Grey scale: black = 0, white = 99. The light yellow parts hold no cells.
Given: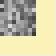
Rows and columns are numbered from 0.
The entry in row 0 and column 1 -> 52
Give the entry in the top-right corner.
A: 34
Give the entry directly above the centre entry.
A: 74
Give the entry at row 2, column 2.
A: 68
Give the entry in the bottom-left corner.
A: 34
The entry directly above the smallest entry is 34
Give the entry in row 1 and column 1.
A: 52
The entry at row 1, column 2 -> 68
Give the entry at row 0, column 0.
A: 28
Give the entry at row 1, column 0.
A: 74
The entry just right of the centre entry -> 34
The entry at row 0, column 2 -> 68
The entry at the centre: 74
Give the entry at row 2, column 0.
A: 28
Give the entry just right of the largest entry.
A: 63
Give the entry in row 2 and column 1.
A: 52
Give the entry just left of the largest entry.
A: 52
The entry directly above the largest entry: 52
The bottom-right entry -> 22
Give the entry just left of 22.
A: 57

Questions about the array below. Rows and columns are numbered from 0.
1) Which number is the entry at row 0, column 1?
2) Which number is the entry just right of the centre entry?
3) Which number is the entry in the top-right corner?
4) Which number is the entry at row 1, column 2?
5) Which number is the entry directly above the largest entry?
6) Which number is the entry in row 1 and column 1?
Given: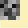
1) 23
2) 61
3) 50
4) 67
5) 35
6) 45

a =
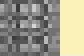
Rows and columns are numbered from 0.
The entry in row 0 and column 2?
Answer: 50
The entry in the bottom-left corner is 39
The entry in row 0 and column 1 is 39
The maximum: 83
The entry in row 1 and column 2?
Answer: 44
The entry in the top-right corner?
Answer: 44
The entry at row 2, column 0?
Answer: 62
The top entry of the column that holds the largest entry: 39
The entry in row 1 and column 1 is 50
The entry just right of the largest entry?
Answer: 62
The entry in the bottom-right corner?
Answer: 44
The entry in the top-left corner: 33
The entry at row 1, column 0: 67
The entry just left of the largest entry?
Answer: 56

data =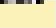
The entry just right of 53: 36
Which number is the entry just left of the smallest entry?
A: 92

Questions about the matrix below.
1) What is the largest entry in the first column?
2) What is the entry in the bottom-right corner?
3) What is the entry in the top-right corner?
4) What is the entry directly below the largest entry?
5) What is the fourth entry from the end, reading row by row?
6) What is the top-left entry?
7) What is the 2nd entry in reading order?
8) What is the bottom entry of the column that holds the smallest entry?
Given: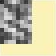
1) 74
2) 58
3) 47
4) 74
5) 24
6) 18
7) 41
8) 24

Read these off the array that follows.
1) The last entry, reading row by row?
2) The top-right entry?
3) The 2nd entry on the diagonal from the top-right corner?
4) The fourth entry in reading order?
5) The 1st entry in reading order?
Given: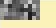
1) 40
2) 45
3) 74
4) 29
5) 29

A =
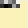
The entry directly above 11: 56
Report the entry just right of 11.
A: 62
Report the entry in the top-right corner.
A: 95

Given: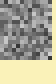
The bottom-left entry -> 47
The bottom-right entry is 21
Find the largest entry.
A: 82
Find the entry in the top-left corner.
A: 59
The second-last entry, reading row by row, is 71
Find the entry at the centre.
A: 59
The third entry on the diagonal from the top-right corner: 42
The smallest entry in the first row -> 26
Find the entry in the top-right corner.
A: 32
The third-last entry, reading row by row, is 71
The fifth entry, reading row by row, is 71
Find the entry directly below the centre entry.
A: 42
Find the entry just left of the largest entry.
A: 47
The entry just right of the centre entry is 53
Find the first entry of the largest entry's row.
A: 47
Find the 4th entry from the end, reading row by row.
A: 47
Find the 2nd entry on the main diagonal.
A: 42
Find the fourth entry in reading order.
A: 59
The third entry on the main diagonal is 59

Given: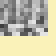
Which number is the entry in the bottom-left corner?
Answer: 77
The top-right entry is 77
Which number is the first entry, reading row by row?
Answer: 62
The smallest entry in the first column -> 24
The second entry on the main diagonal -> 46
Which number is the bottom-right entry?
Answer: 88
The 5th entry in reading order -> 83
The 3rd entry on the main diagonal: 52
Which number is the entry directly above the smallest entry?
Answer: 77
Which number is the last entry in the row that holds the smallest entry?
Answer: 67
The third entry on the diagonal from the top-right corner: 83
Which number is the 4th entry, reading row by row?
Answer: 46

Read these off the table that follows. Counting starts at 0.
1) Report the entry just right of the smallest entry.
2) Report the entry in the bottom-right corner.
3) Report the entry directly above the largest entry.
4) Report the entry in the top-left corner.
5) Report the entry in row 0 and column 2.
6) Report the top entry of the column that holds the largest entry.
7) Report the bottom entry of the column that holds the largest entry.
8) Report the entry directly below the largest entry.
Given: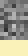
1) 48
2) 48
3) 36
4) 59
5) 42
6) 42
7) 69
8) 64
